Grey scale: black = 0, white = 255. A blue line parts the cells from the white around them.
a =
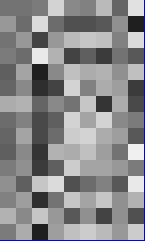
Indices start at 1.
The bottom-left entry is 123
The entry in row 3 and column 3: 67
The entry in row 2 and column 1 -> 152
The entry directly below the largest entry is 123
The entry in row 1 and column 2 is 115
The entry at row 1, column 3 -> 123
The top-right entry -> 225
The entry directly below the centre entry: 204
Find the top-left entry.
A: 115
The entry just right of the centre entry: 164
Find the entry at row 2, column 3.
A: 219
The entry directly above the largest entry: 88
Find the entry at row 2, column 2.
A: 108
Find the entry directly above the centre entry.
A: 115
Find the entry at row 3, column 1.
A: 115
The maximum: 240
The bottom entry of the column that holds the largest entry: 204
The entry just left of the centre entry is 95
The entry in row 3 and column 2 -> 152

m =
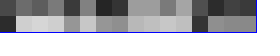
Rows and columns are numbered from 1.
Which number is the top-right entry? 58
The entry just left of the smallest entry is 129
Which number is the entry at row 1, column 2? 108
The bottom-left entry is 44
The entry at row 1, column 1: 73
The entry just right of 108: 93
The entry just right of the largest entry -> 207

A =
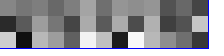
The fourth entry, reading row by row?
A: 104
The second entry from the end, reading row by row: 111
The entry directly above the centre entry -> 111
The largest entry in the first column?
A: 206
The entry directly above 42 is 134
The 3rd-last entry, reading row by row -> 142
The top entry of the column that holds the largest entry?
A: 142
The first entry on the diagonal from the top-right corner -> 69
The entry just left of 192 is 242
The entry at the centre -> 90
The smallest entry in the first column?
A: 42
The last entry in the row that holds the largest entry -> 56
